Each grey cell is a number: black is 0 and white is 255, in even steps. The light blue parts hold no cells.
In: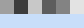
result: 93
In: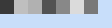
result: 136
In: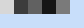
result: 97
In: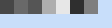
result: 231
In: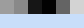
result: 2
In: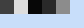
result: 7
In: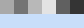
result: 227
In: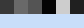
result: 4
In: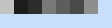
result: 93
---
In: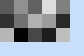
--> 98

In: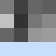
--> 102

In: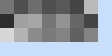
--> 110

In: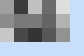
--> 192

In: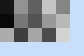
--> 96

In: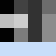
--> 50
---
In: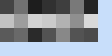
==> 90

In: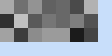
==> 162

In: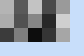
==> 59

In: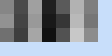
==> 112

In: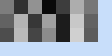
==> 77

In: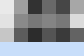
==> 198

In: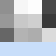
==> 102

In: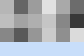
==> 135

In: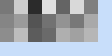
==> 141

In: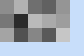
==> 164
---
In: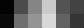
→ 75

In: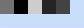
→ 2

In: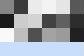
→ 59

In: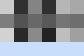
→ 48

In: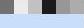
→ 235

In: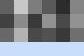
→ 199

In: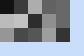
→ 59

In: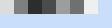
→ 127
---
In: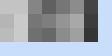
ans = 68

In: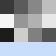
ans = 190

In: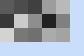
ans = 185

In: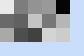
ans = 5

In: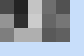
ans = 81

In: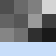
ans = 212

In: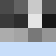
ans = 82
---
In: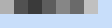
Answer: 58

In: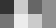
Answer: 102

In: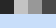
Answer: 152

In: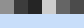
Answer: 37

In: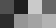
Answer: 202

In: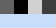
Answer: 209

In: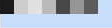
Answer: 225
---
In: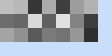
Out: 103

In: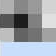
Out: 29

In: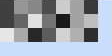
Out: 100

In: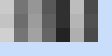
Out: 109

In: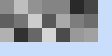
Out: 117

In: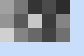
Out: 90
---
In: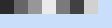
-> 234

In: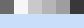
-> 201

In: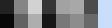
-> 22

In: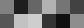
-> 206

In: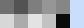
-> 171

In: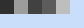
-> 156

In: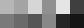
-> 85

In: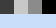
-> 60

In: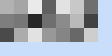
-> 152

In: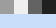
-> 157
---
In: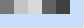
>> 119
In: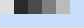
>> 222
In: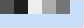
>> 83
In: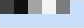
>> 65
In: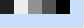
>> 33
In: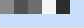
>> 137
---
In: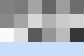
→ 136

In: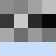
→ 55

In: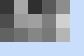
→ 77

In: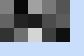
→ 99

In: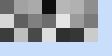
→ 215

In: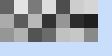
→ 171

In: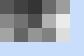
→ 136

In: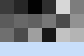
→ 91

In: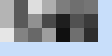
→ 180
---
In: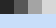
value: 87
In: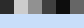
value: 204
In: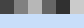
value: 128
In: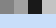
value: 161
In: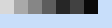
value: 169
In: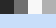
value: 112
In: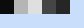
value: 181
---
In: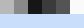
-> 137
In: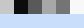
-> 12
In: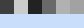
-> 203
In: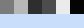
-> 183
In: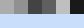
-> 145
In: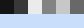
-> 56
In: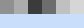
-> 172
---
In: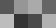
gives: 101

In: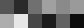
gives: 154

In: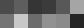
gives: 165

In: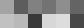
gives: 100

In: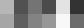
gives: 51

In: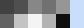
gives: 150
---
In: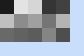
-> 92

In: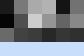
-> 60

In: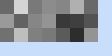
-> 128

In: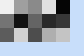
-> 77

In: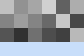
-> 112

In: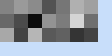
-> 182

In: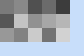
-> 203

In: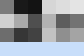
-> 66
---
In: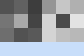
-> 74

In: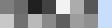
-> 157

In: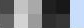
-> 47

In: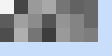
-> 132

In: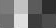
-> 61

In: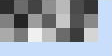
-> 81
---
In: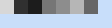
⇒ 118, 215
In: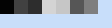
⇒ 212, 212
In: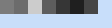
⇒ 93, 204
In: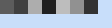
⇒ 32, 189
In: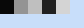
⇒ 191, 212
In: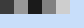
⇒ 26, 206
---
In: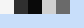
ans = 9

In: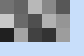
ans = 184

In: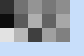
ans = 148

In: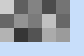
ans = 131

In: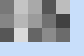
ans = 169

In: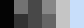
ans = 72

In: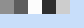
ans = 252

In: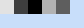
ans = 0

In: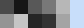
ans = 88
